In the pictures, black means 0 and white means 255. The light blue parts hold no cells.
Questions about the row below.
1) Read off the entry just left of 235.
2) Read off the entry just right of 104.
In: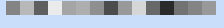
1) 95
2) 42

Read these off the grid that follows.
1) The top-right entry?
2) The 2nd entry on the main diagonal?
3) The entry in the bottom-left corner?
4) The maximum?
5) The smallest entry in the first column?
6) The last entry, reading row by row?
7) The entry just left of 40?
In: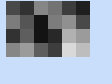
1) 31
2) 85
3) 134
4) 217
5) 50
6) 189
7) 19

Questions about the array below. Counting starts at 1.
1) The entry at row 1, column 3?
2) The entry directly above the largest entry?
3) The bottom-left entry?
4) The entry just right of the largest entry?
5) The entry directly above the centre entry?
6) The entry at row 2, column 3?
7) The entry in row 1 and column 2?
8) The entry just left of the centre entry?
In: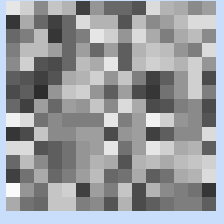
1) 138
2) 64
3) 170
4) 149
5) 94
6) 104
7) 208
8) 197

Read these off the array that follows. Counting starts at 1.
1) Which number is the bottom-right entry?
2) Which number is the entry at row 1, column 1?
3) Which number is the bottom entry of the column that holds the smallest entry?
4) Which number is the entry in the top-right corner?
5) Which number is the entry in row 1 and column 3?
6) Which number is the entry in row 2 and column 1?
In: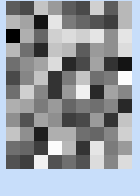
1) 220
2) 92
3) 82
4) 184
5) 196
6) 184

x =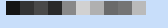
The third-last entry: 106
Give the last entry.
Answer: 186
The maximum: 209

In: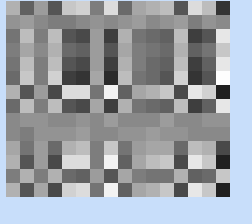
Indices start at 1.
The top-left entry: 177
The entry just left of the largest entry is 85
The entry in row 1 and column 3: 156
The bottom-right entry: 32
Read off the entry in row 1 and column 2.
97
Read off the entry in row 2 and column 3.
137
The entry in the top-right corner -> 52
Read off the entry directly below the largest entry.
32
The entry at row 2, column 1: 147
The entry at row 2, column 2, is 156
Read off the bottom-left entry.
177
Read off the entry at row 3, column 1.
116

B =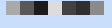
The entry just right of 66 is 47
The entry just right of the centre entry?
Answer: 66
